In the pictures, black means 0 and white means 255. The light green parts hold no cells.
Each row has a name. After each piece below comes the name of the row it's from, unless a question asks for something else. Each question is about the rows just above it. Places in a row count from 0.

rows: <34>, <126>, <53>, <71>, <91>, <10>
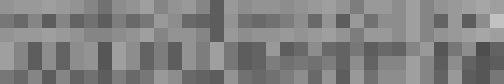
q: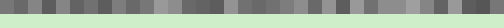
<10>
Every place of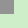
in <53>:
0 5 9 12 13 18 19 21 24 31
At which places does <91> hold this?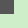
7 34

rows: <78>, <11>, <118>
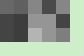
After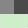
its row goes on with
[134]
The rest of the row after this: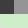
[149  68]
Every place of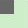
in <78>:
0
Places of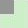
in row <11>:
2 3
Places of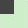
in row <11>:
0 4

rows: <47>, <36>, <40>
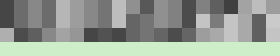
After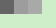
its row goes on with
[196 169  95 196]
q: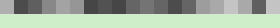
<40>

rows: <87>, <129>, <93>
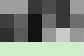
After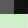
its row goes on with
[151 202 151]
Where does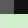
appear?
<93>
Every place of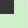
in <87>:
2 4
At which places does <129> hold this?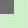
3 5

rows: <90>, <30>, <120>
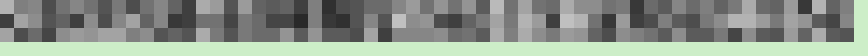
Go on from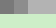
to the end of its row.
[155 121 163 148  91  69 134]
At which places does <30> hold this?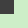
0 5 13 32 39 45
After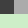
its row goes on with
[155  84 155  99  91  99  63 127  48  77  84 107 107 134 155 114 148 114
 148  91 186 114 163 114 107 171 141 141 114 121  56 107  91 134 107 127
  99 121 171 107  99 155  56 179  99 127]
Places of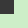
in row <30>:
12 23 43

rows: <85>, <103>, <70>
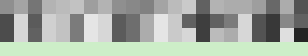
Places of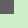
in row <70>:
2
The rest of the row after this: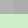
[172 158 104 172  83]
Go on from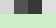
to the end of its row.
[36]
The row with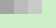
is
<85>

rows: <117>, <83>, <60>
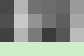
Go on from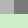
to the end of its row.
[ 59  86 187]
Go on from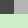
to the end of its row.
[114 108 102 154]

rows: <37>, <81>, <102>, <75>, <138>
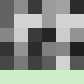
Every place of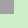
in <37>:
4
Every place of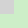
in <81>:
1 2 4 5

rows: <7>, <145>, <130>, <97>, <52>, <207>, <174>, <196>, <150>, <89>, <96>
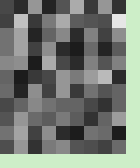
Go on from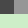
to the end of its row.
[122 156 186  43]
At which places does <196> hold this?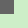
1 4 5 8
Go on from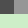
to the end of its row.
[ 50 122 136  84  78  65 106]

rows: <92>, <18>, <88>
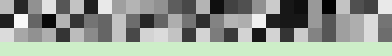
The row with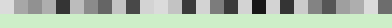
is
<88>
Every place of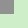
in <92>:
2 11 18
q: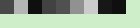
<92>
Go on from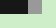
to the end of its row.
[ 86 159 174 219 116]
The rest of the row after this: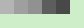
[180  15  66  80 145 203  23  15 153   2 195  80  66 233]
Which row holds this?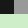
<18>

